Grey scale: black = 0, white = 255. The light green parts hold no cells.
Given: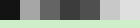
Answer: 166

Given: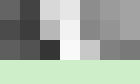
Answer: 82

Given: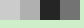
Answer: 176

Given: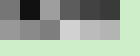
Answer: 138

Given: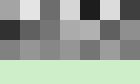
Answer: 149

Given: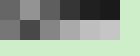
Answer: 72

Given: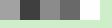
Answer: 63

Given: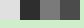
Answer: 46

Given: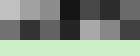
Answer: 51

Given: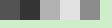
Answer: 53
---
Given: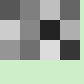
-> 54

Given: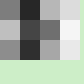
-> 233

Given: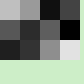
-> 226

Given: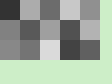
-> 96

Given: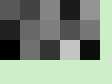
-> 13

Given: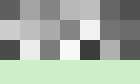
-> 87
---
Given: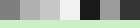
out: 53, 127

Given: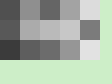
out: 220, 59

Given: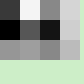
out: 213, 150

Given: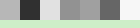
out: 247, 183

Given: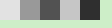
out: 47, 226

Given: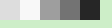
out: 38, 221

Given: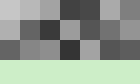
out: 127, 100

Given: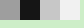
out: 241, 158
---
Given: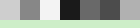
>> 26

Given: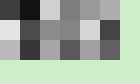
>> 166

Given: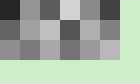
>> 168

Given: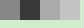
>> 135

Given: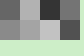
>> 138

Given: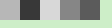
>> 56

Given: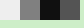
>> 238
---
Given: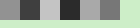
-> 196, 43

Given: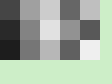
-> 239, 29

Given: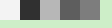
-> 243, 48

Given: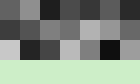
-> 200, 15

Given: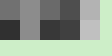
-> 192, 48

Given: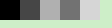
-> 214, 0
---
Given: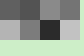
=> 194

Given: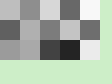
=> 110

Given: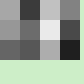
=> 73

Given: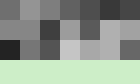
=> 162

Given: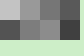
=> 64

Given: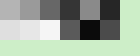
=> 75

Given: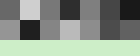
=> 97

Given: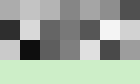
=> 210

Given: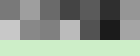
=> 165
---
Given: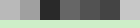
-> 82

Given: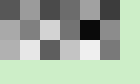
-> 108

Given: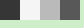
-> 245

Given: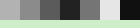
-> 117

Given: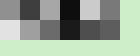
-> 14

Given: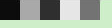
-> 47

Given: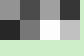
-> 75
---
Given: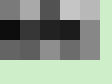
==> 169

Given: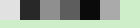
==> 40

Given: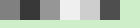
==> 56

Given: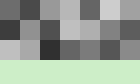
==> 74

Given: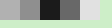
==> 143

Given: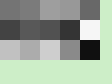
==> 123
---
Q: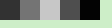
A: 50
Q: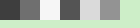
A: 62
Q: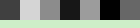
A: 64
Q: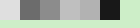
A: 223
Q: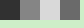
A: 49
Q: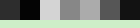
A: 45
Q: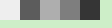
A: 238
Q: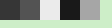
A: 54
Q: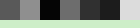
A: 89
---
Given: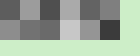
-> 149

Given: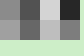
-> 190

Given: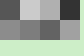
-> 99

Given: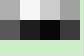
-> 8

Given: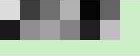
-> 31

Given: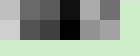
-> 146

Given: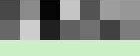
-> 65

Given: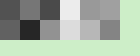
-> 183

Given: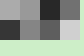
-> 94
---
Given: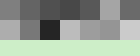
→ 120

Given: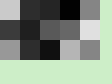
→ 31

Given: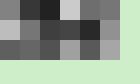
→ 118

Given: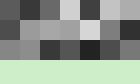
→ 155

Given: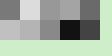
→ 180

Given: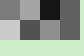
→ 82

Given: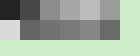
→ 100

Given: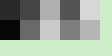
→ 104
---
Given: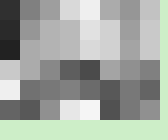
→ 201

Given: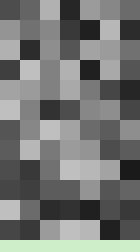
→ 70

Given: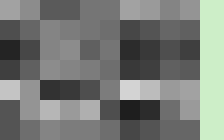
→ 196

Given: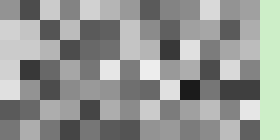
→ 224

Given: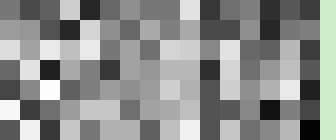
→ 69
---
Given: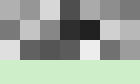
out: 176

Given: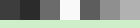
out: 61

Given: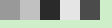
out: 153

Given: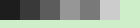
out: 29

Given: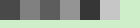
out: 73

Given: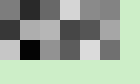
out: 125
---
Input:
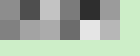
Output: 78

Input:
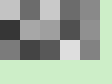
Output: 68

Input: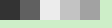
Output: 96

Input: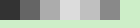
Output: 101

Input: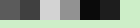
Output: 29

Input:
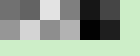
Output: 22

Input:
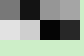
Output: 19

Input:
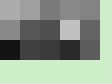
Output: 42

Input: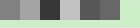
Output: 87
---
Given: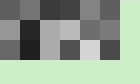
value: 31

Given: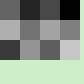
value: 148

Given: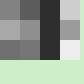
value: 117

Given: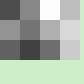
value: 65

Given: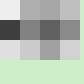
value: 203

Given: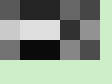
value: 10

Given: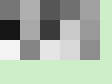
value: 133
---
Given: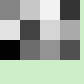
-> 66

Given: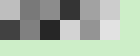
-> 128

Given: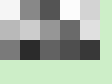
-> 204

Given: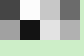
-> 19

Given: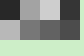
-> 119

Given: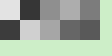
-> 208
